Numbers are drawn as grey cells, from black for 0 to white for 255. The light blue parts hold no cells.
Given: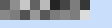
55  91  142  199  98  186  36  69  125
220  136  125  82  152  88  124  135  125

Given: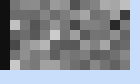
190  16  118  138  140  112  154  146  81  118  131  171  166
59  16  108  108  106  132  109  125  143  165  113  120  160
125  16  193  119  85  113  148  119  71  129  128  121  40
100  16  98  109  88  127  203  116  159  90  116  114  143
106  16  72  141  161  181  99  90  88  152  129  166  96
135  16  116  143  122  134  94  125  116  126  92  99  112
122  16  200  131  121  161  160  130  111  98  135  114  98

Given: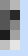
183  140
40  84
134  85
162  28
229  192

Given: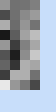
127  150  113  115
155  75  112  138
115  173  108  149
189  24  93  162
167  151  61  129
200  83  30  141
166  100  52  175
113  61  176  175
72  232  151  120

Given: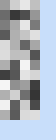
192  156  207  231
150  107  56  78
122  125  170  230
224  90  176  197
167  218  177  101
84  220  191  193
140  175  91  243
213  63  87  227
62  245  144  158
53  176  208  111
74  241  95  204
221  175  91  218

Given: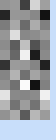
159  148  154  64  212
18  37  151  149  136
128  124  168  107  172
154  150  221  136  141
130  140  93  192  82
138  152  103  240  28
33  51  155  152  133
137  133  179  113  164
129  144  113  250  18
240  227  137  134  139
188  182  115  157  115
155  146  171  91  183

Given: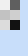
95  240
207  194
18  220

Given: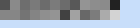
34  82  138  110  122  108  123  108  88  148  141  139
211  134  134  116  132  143  148  65  162  104  124  171

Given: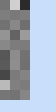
43  117  208
125  126  121
111  114  136
155  148  99
124  136  124
114  87  140
112  90  142
132  71  123
124  186  128
134  118  115
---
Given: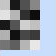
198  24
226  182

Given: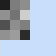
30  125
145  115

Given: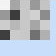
243  166
152  60

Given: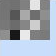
116  113
117  86

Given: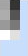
164  52
173  84

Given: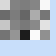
217  130
107  124

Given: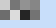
205  118
109  220
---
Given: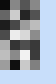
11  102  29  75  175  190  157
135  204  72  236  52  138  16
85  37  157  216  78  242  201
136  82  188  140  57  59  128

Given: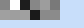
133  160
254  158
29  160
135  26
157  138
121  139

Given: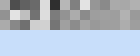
174  146  171
78  227  136
97  191  112
106  114  207
220  221  209
47  124  117
183  147  160
128  172  140
227  139  164
150  158  153
138  160  158
170  158  159
168  178  173
177  154  158

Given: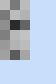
188  122  142  127  153  161
121  188  43  184  179  91
187  178  100  194  188  165

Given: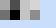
168  112
77  2
197  196
213  140

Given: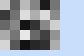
201  57  104  170  213
96  114  135  117  87
186  221  20  232  18
133  174  51  104  39
27  219  136  65  48
117  139  208  147  173
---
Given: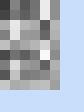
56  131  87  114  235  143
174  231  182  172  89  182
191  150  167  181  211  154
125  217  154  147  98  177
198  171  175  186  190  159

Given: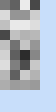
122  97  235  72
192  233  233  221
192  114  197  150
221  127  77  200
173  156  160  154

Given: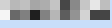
210  184  192  166  173  196  71  137  198  231  190

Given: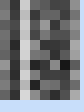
112  54  204  103  90  68  70  143
94  74  203  87  152  55  108  145
107  41  213  143  53  55  62  168
149  50  179  37  55  137  23  92
124  68  182  35  116  110  69  107

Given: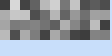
61  216  67  98  185  208  119  196  78  92  77
165  123  127  131  115  95  176  134  94  189  63

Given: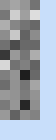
150  165  150  115
174  134  116  104
113  76  105  104
215  114  128  99
109  146  118  165
122  150  38  143

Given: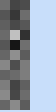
111  69  76
95  73  87
86  22  111
135  78  124
125  68  96
102  138  92

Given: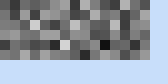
91  57  108  94  108  141  160  57  176  126  82  62  178  113  82
124  121  92  205  96  67  112  190  132  95  89  185  61  135  142
63  113  98  74  85  43  211  90  111  137  17  99  104  52  121
